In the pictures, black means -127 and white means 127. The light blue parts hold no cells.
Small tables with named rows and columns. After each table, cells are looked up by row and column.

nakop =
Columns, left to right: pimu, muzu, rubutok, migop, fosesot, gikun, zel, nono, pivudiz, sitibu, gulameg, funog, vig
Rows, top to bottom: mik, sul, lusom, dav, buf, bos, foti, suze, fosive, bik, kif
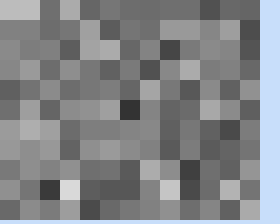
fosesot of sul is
32
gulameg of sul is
6
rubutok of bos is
-26
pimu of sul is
1
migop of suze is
-28
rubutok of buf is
11
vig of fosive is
21
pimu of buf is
-31

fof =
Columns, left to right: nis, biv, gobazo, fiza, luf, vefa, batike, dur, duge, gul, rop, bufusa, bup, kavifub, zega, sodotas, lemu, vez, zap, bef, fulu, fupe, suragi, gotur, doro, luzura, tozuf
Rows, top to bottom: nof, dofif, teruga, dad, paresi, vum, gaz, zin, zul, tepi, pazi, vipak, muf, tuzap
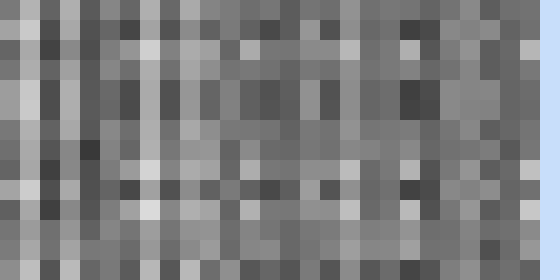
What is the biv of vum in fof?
73
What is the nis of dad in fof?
-10
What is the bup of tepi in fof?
-30
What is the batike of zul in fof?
27
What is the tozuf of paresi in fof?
-19
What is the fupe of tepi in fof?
-52
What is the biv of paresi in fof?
71
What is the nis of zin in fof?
-16
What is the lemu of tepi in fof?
-43

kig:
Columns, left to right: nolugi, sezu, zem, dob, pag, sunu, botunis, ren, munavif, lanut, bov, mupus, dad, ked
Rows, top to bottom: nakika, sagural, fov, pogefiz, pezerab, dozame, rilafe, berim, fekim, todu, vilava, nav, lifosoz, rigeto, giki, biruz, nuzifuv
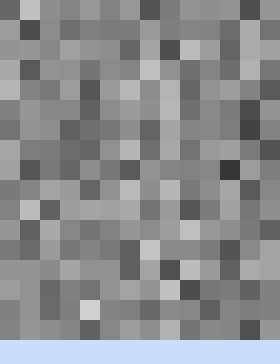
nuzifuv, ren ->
14
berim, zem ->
-4
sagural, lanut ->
5
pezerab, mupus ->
28
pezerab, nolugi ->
53
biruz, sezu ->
19
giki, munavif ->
64
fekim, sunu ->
-8
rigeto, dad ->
42
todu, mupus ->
37
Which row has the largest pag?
biruz

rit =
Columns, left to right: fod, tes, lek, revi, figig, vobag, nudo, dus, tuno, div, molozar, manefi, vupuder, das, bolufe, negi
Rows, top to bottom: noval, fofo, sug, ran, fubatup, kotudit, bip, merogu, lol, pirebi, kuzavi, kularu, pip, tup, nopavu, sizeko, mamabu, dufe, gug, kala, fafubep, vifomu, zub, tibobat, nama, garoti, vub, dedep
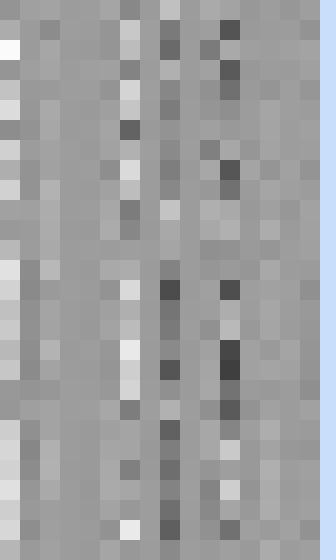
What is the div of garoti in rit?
29
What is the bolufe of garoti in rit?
29
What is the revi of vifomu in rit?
28
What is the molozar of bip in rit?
32
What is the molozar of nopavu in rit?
32
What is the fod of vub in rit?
87

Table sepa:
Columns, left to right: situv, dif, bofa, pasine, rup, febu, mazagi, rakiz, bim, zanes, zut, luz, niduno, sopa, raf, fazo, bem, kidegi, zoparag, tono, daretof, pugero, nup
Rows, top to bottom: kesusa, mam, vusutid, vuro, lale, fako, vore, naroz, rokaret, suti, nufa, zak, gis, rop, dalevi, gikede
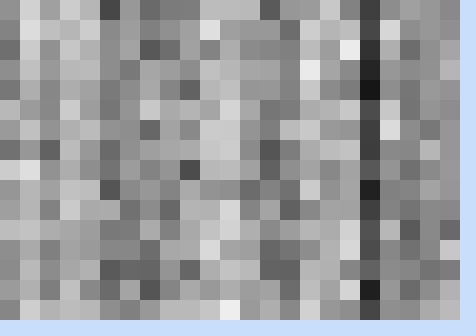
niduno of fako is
40
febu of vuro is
13
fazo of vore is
72
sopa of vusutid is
6
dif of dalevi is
48
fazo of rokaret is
35
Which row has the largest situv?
rokaret

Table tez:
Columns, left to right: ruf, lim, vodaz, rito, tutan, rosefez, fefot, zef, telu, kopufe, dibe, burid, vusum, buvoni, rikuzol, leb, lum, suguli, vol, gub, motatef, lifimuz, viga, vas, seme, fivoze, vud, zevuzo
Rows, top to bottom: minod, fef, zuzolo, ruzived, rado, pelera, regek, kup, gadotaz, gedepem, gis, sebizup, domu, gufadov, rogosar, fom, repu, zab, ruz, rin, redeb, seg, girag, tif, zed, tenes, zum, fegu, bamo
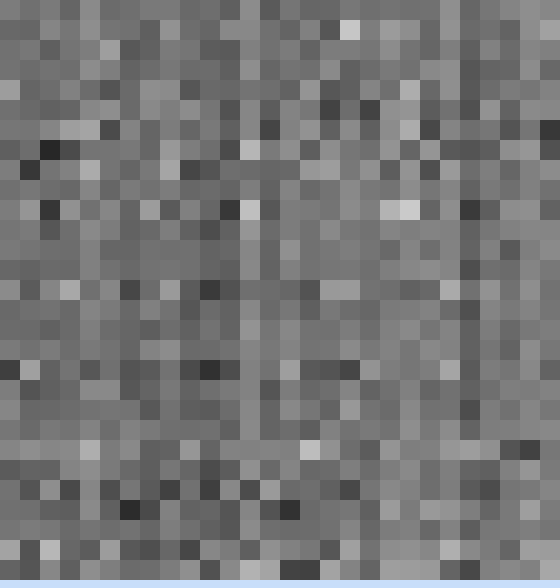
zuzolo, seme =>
1
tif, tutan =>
13
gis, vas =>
-69
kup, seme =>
-34
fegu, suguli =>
32
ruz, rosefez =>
-15
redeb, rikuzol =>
8
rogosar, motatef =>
-30
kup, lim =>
-18
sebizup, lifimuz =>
3
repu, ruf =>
-20

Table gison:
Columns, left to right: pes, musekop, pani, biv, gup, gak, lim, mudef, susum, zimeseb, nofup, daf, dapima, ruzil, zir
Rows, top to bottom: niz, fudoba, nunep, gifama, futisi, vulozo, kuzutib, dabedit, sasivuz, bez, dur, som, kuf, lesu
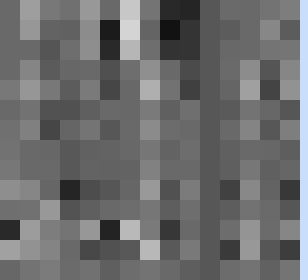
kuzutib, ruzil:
-40
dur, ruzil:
-21
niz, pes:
-22
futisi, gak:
-57
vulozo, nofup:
-40
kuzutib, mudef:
11
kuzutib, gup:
-11
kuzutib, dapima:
4
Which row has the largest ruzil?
fudoba

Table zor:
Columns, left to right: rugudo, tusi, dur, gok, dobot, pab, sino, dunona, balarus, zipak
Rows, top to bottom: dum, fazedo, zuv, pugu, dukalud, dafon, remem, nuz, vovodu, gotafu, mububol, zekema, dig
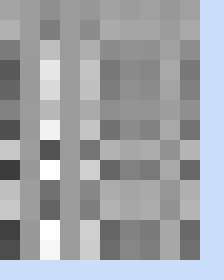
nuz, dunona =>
44
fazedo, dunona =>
37
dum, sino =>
28
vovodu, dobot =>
79
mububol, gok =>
28
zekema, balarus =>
39
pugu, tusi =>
26
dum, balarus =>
24

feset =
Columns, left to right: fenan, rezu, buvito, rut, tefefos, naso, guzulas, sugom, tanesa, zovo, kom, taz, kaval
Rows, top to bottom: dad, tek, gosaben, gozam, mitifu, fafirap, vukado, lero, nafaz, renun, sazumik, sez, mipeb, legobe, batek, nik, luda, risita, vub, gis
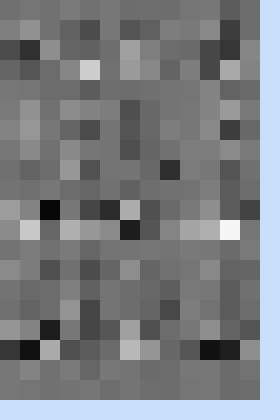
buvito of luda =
-98
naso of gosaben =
-17
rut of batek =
-1
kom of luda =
14
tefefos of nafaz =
-46
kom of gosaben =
-56
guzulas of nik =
-18
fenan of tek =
-1
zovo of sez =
36
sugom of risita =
21
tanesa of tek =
-2
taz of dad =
-35
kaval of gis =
-18
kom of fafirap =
3
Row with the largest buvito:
risita

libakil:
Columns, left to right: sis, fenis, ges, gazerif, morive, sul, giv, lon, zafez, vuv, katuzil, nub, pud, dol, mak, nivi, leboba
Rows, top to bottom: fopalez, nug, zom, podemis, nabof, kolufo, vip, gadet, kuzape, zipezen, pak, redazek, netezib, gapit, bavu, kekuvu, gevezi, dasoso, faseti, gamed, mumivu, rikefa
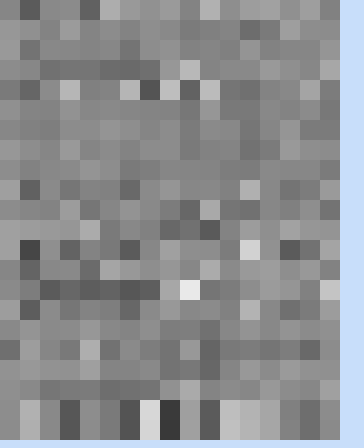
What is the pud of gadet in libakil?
-13
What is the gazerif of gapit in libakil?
9
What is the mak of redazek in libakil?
34
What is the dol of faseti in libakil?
11
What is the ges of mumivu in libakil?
9
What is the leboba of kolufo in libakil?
-7
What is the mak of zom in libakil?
6
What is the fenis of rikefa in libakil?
47
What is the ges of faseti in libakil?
18
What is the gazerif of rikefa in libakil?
-41
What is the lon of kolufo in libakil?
4
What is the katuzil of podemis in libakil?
4
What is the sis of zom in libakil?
25

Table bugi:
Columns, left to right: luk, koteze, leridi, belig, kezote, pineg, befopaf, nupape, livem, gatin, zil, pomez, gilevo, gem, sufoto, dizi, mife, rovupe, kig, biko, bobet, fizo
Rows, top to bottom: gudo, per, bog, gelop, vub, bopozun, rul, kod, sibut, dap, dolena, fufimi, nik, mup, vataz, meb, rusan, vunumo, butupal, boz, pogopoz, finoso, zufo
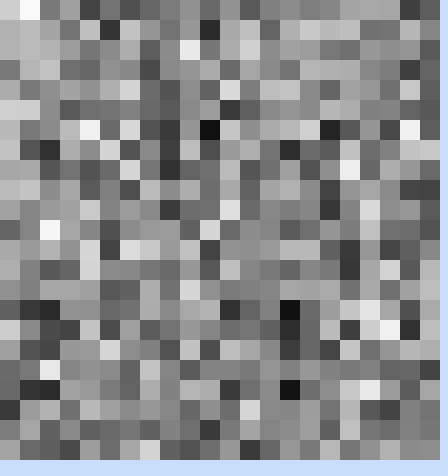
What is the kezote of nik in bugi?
86
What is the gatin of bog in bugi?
105
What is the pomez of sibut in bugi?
58
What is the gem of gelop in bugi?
9
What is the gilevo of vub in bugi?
-2
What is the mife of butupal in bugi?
2
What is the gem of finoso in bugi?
4
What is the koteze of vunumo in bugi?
-45
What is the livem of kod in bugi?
-64
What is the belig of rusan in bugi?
-60
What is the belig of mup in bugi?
-26
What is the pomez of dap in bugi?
41
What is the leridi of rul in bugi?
11
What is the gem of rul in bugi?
42

